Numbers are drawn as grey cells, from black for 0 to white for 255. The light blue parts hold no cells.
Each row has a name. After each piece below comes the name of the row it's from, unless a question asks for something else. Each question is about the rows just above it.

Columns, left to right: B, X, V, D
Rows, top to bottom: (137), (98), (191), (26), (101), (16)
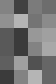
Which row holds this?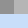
(98)
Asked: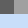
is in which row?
(101)
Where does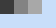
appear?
(26)
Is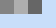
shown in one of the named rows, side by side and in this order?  no

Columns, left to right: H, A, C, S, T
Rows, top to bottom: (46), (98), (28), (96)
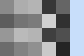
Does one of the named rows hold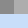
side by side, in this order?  yes
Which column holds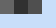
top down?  T
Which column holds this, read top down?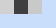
S
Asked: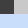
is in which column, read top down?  S
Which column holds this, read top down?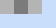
C

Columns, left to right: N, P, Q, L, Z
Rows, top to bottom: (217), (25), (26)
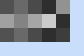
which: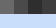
(26)
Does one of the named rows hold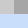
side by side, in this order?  no
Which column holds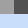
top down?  N
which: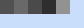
(217)
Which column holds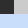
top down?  L

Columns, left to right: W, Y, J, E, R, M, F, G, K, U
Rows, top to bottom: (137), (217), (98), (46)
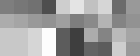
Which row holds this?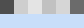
(137)
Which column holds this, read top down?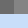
K

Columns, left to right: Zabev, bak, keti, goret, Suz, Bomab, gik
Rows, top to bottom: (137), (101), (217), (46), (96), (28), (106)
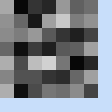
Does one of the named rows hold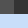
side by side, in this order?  yes
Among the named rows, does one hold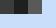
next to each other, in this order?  yes
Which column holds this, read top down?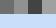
gik
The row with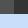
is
(28)
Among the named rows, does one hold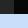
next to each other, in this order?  no
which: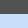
(28)

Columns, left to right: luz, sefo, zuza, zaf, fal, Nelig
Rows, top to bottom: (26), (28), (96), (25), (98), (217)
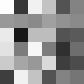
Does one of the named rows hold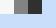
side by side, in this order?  no
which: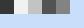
(26)
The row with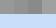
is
(28)
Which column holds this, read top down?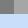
sefo

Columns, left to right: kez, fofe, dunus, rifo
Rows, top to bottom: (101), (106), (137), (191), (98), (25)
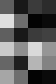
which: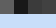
(137)
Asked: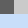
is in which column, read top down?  kez
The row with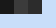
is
(101)
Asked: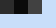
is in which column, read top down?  rifo
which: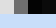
(106)

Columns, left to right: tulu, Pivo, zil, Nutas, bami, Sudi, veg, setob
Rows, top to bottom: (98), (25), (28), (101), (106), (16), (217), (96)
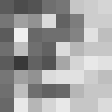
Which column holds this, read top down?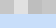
setob
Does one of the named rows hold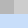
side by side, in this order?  no
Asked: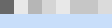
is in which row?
(96)
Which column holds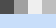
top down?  Pivo

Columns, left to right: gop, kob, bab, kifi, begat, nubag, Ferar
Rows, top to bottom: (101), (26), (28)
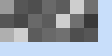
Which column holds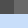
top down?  bab
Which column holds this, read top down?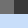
Ferar
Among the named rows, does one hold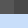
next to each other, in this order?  yes
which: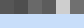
(101)
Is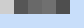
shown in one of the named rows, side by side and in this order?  no
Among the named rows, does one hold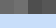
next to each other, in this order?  yes

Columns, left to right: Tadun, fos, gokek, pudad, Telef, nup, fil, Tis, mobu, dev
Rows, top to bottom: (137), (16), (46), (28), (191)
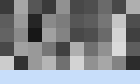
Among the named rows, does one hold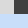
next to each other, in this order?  no
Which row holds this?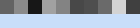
(46)
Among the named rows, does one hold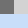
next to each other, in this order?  yes

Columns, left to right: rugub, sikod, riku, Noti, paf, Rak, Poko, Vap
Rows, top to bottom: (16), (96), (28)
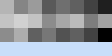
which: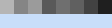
(16)
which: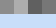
(28)
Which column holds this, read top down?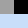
Vap
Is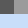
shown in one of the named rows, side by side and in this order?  no
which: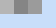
(16)
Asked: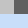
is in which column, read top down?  riku

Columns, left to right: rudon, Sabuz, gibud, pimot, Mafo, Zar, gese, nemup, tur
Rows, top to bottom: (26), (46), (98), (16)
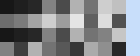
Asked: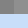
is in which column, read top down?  nemup
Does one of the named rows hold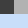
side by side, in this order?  yes
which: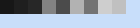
(26)
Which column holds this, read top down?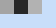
gibud
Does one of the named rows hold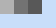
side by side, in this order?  yes

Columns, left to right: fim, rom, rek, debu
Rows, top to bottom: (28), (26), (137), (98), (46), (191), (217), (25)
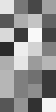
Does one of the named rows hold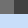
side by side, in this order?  no
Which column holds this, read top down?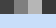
debu

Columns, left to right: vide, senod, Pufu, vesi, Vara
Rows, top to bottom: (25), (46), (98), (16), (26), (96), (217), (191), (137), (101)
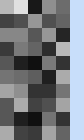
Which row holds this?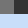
(137)
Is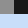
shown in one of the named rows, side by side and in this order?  no
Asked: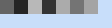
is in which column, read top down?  Vara
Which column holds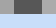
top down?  vide
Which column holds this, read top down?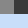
vide
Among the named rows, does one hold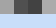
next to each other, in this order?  no
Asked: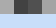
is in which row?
(191)

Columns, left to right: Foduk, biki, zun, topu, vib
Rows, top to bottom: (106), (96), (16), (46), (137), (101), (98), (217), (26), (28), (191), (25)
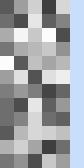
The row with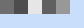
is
(217)
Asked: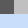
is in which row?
(137)
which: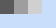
(106)
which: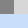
(26)

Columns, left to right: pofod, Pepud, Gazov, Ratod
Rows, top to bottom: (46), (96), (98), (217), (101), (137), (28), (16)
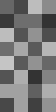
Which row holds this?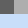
(28)
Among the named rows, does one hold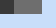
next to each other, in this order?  yes

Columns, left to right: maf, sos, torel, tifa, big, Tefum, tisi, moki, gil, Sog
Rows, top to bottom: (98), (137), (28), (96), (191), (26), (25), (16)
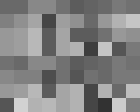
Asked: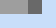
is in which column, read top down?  sos
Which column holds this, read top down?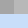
torel
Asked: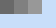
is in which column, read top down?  maf
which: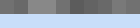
(191)
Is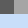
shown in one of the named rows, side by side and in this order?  yes
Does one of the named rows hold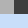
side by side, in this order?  yes
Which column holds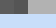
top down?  Tefum

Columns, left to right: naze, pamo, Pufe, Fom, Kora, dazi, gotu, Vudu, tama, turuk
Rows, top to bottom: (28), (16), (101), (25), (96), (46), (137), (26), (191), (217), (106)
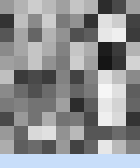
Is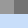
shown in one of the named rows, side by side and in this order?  yes
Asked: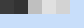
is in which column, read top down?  tama
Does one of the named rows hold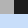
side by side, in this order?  no
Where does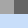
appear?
(101)
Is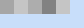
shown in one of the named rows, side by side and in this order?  yes
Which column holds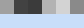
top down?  turuk
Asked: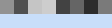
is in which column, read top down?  dazi

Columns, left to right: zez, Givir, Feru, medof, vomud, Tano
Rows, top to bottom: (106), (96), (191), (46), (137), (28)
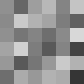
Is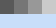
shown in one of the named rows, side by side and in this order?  yes
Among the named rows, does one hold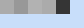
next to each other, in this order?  yes
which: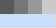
(137)
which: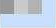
(137)
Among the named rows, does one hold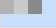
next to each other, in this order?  no
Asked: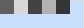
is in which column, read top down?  Tano
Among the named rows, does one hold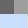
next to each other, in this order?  yes

